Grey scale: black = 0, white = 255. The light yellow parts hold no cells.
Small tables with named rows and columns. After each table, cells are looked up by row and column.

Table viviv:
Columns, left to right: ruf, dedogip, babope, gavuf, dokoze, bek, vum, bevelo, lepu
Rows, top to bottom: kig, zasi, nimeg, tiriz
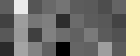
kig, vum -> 90
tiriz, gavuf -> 97
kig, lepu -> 100
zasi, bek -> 107
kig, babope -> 85
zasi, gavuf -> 127
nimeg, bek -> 97
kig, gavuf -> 105
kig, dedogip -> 234
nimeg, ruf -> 88
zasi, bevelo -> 88
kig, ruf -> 95
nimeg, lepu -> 81
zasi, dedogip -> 157
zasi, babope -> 119
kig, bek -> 92
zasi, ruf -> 65
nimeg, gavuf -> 129

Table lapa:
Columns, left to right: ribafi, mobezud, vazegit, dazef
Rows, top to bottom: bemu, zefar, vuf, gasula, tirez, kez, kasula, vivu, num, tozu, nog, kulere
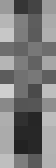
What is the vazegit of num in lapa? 38
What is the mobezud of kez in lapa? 113
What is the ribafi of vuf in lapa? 199
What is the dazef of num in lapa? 189
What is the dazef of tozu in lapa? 178
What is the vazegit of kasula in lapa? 74
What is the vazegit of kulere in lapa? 90
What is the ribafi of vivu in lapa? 137
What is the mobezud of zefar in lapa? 127
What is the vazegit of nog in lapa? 39
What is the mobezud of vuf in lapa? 125
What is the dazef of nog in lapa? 179
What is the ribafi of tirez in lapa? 181
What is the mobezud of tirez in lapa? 125
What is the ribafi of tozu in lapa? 171
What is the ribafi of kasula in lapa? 207
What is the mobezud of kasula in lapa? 113

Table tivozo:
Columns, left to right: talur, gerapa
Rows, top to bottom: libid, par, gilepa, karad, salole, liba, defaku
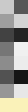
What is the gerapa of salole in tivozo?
236
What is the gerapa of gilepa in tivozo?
36
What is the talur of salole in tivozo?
140
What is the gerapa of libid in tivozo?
87
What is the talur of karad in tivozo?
118
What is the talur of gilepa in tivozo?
66
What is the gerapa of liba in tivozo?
22
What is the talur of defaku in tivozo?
150
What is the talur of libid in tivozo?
202
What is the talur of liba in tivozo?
82
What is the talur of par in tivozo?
158
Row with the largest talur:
libid

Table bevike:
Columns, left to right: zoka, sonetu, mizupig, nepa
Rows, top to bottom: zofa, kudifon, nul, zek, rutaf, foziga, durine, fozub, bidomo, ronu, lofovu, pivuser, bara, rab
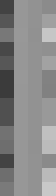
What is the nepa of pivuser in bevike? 138
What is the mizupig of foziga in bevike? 146
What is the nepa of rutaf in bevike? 162
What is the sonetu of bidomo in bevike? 151
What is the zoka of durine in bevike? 59
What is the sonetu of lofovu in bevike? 151
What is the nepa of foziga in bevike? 130
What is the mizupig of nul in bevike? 145
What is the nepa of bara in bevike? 186
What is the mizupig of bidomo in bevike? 146
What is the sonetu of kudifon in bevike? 151
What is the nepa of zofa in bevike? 139

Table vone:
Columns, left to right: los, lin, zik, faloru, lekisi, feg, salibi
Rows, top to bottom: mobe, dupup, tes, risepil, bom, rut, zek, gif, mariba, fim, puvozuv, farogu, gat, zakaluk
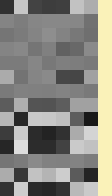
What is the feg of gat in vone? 91
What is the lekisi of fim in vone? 49
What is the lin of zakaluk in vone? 205
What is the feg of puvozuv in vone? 202
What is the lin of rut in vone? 115
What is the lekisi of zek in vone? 131
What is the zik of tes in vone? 132
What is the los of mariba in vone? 183
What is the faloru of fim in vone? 35
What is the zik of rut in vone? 133

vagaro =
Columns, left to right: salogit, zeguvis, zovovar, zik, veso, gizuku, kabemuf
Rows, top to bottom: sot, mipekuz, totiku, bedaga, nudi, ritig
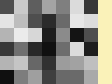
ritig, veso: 105
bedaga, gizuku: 219
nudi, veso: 156
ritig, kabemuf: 169
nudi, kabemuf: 191
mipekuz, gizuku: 230
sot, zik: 164
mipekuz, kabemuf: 220
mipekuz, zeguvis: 189
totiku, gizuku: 20
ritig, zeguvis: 125

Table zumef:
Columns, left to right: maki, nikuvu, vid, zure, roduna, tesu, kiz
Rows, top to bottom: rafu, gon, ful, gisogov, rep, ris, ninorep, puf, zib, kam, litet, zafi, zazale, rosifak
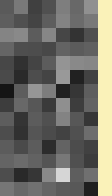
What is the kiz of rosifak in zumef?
31
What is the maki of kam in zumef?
77
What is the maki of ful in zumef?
132
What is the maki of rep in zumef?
71
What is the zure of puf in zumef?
58
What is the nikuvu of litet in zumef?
74
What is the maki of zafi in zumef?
100
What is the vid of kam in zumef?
85
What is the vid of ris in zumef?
77
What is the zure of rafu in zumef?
80
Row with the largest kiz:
rafu

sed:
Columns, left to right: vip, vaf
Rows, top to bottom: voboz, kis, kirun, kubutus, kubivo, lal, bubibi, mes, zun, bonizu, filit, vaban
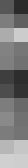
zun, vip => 138
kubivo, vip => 127
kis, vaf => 96
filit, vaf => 198
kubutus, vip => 130
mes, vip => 125
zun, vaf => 113
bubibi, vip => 77
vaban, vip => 208
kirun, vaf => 204
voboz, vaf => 43
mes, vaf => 105
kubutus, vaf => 118
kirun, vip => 172
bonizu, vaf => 116

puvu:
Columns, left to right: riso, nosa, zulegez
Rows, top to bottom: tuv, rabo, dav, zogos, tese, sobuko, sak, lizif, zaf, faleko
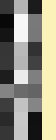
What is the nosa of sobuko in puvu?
235
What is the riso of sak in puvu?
132
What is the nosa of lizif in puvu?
194
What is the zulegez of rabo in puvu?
121
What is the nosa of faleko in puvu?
199
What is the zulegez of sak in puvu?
100
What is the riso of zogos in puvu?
54
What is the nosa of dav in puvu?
246
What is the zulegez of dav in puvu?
120
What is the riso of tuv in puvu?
54
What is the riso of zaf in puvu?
42
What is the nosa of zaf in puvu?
201
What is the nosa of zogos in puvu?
185
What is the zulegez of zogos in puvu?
50
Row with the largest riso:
sak

